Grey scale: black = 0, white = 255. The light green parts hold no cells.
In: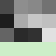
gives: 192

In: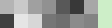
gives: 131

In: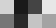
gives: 163

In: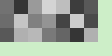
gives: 74

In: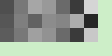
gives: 38

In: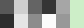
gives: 152
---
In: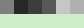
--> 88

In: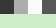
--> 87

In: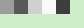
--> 249

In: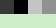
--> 145

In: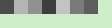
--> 62

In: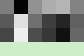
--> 173
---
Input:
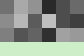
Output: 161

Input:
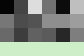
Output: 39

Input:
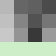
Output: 56

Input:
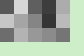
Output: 139

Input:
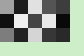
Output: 55

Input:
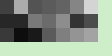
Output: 148

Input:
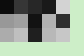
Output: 184

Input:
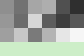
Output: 230
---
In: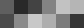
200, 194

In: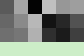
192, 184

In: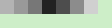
208, 179

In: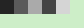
213, 170

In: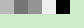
239, 185

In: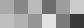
226, 204
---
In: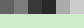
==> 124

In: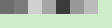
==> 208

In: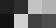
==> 179

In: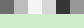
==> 189

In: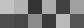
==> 72

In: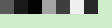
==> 3

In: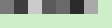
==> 203

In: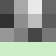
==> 91
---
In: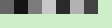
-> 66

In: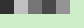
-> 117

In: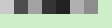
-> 77

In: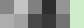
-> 72

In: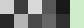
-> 48

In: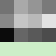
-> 89

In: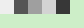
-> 159

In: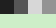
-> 147

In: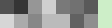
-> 89

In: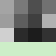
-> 50
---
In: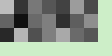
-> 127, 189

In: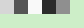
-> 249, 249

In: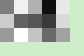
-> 86, 255

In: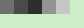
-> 46, 198

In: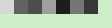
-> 159, 215

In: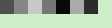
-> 118, 201

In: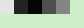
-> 5, 228
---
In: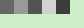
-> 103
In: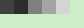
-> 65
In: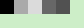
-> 1
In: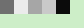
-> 111
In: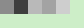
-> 139
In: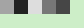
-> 164
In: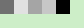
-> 112
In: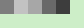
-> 125
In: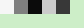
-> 246
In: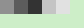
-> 144
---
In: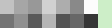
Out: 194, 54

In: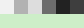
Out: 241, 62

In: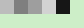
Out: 188, 22

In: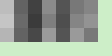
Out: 189, 120

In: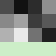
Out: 76, 31

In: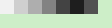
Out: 241, 81

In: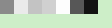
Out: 138, 18

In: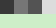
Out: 56, 220
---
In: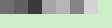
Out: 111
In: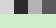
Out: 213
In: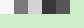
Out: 246
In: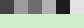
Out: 68
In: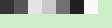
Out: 52
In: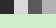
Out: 43
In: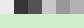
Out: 234
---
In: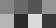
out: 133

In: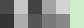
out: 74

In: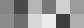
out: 133

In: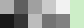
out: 175

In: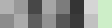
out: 178

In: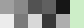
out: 159

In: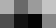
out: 176
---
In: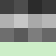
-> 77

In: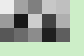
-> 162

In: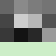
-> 138

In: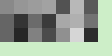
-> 150

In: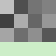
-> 79

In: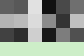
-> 88
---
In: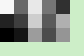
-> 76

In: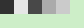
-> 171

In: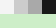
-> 169

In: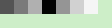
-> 209

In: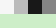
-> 24

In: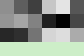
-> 221

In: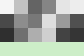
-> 67

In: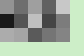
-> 117

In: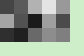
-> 141
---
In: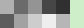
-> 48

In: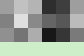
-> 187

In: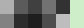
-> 50

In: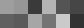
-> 70

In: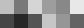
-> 232

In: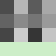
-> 154

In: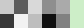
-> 170

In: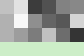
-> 212

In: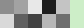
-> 196
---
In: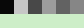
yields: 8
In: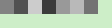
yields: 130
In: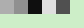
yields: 174
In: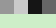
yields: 151
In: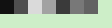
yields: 17
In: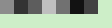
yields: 140
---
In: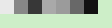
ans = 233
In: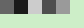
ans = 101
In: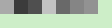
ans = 169
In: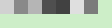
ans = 209
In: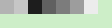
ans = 179
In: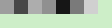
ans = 157
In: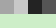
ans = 165
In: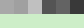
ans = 168
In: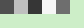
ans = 79
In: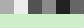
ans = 173
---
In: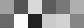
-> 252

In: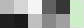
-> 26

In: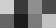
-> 28

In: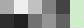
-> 33

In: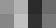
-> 193

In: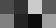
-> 35

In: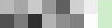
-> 123
